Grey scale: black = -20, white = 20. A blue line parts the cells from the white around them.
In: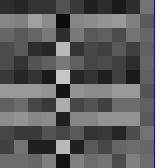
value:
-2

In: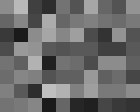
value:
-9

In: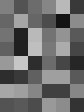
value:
-6

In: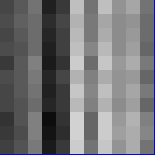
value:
0

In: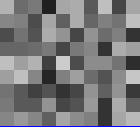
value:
-11

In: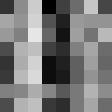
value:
-2

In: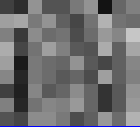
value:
3
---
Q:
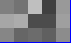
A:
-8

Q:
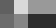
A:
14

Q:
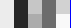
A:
11

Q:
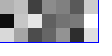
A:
-2

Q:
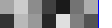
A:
-16

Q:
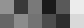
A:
-16

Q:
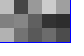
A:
-5

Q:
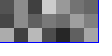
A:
-3
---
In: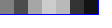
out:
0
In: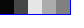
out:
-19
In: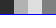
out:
-13
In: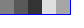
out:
0
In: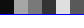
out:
-18
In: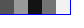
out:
-7
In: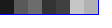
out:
-16
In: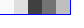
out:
19
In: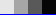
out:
16
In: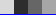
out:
14
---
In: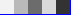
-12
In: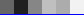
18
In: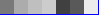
17
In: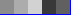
-5
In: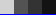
-17
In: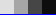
-18
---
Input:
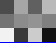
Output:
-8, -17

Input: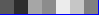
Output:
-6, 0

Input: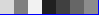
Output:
14, 2

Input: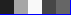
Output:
-15, -4

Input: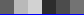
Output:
-5, -2

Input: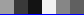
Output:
5, -5

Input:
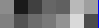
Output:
2, -8

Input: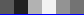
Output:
-6, -2

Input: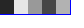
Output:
-14, 8
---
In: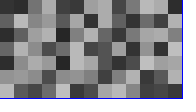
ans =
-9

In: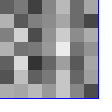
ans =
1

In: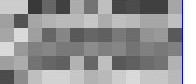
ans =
11

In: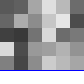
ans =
9

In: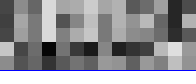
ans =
10

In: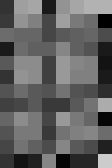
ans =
-14

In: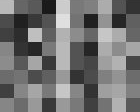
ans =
8
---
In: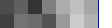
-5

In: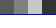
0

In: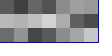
-10

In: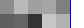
9

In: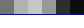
8

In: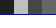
10

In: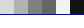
8
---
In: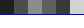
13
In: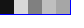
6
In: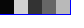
9
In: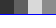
2
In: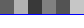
11
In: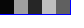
-5
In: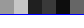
-4
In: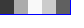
-5
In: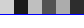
-13
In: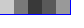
4
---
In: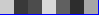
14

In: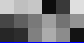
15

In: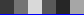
14

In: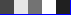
20

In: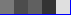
15

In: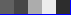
17

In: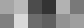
14
